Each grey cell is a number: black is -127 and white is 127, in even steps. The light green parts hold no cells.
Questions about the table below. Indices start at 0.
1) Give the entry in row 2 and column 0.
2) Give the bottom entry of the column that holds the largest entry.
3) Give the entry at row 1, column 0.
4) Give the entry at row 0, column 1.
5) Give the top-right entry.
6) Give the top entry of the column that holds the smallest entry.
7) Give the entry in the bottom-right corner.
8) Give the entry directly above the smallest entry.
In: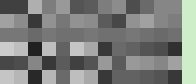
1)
-8
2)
69
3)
33
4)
-63
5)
6
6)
47
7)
-71
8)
-21

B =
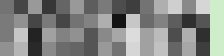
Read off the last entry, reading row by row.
-65
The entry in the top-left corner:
-12
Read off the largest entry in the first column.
17
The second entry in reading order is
-57
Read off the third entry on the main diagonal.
-92
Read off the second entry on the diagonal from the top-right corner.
-80
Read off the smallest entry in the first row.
-72
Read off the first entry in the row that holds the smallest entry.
-5
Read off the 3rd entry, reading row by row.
25
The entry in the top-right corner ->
86
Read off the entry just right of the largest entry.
33
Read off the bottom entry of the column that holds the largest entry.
86
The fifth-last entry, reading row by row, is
33
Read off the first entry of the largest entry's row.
-5
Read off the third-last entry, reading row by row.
-26
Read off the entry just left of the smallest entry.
47
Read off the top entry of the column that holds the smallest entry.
-50

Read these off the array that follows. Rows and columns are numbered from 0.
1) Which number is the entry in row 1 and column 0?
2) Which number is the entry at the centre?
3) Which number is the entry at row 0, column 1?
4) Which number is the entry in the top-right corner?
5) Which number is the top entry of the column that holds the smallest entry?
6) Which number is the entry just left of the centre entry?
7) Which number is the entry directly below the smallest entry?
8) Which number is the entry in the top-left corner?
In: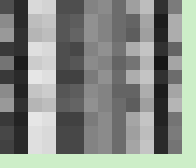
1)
11
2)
-4
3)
-85
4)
-4
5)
-78
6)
-62
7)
-78
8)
-49

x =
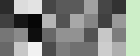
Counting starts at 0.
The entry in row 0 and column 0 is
-84
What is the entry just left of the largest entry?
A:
71
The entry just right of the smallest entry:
53
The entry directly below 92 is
-105
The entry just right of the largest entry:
-51
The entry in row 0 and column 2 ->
99
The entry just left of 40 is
-44
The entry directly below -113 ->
113
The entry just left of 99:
92
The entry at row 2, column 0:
-9
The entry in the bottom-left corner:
-23

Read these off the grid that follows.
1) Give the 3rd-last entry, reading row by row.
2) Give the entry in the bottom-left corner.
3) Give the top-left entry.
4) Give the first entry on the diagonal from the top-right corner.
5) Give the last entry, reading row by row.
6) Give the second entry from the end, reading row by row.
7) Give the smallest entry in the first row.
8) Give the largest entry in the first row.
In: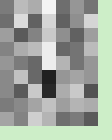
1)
-17
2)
36
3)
-4
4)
-11
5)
-37
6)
-4
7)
-17
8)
116

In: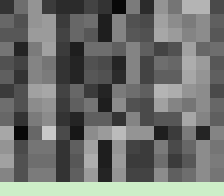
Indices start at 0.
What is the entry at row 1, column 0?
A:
-24
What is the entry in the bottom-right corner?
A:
-10
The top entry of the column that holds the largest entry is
-68
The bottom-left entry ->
4
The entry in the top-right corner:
-53
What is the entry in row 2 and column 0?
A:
-40
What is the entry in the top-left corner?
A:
-76
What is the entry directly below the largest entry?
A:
-10
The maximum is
73
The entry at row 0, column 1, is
-17
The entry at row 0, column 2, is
20
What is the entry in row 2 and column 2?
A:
27
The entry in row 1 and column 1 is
-46
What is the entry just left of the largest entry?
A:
-24
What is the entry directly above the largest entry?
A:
12
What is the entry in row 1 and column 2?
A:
20
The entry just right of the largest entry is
-53
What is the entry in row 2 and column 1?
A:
-40

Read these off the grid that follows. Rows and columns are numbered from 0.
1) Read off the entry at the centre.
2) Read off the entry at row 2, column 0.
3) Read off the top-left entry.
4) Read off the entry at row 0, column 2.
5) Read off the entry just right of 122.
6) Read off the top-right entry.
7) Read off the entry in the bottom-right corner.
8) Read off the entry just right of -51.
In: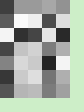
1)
82
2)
116
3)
-64
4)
26
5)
110
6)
18
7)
32
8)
94

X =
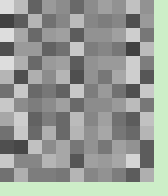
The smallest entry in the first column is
-62
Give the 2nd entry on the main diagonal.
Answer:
-35
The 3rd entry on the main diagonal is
-22
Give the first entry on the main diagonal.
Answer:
93
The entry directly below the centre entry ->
-22
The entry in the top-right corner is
18
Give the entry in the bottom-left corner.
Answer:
-14
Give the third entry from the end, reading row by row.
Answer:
-2
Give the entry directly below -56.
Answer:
6
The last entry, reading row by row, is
47
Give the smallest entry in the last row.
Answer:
-35
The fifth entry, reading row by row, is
12
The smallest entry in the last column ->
-41
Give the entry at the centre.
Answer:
72

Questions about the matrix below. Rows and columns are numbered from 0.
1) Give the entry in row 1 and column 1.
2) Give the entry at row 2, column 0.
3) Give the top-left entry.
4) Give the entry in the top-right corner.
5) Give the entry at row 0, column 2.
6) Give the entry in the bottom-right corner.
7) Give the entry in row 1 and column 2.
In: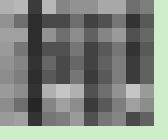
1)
-17
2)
32
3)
48
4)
-2
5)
-68
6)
-30
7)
-82

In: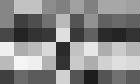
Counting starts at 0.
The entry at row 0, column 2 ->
66
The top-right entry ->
32
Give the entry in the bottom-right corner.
-36
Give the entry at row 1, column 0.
6
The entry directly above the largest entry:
45
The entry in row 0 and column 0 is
6
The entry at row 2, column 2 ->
-77
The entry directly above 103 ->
-30
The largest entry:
117
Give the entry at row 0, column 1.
66
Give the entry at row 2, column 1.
-92
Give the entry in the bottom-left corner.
-64

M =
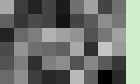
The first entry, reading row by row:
41
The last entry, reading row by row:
-86
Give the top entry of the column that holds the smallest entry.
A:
-59
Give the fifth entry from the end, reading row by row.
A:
-80
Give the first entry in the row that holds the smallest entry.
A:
-22
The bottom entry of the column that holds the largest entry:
-126
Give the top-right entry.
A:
-15
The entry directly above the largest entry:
-9
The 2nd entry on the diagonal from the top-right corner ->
13
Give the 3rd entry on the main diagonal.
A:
-1
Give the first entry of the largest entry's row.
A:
-52
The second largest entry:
56
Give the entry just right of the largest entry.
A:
25
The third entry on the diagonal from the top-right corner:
-45
